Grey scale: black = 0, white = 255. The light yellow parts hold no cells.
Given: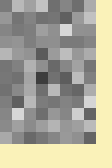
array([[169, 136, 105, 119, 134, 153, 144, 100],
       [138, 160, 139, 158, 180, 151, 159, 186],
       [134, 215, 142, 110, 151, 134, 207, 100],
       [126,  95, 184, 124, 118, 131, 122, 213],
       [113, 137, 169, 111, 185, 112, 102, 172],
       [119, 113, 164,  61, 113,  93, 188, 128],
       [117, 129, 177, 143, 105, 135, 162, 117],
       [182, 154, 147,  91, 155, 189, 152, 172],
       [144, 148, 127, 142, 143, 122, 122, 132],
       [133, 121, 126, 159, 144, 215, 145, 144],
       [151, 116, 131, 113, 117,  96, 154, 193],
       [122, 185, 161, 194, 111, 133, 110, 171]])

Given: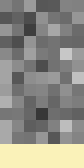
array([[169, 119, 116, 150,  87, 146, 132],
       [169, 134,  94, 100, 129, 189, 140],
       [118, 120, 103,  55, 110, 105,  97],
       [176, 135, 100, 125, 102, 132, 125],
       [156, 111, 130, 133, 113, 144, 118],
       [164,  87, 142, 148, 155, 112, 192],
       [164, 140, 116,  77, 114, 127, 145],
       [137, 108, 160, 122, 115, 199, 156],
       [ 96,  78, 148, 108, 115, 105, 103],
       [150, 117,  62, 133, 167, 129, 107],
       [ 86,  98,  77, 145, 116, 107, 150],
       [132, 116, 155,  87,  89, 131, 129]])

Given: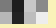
array([[183,  34, 189, 237],
       [122,  29, 199, 137]])

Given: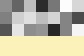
array([[ 84, 229, 141, 148,  39, 132, 245],
       [128, 207, 223, 190, 212, 132,  75],
       [143, 100, 190,  43, 119, 252, 215]])

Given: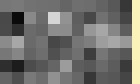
array([[100,  79, 121, 109, 145, 118, 103,  55,  91,  87,  69],
       [ 46,  28,  76,  86, 101, 156,  93,  88, 106,  92,  58],
       [119, 134, 100, 110,  80,  98, 112,  61, 118,  99,  87],
       [139, 167, 106, 114,  71,  80, 118, 126, 157, 167, 153],
       [ 74,  47, 107, 101, 141, 140,  97, 151, 167, 134,  93],
       [ 73,  11, 137, 107, 213, 146,  94,  72, 113,  96,  69],
       [119, 121, 114, 112, 111, 101, 111, 109,  99,  88,  55]])

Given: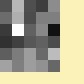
array([[162, 127, 157, 145, 103],
       [ 94, 124, 157, 106, 188],
       [ 49,  64,  87,  97,  76],
       [ 58, 252,  97, 136,  17],
       [108, 175,  76, 127, 127],
       [ 81, 183,  79,  62, 140]])

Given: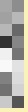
array([[201,  85],
       [113, 210],
       [129, 219],
       [249, 226],
       [240, 117],
       [ 50, 134],
       [183, 104],
       [161, 184],
       [167, 141]])
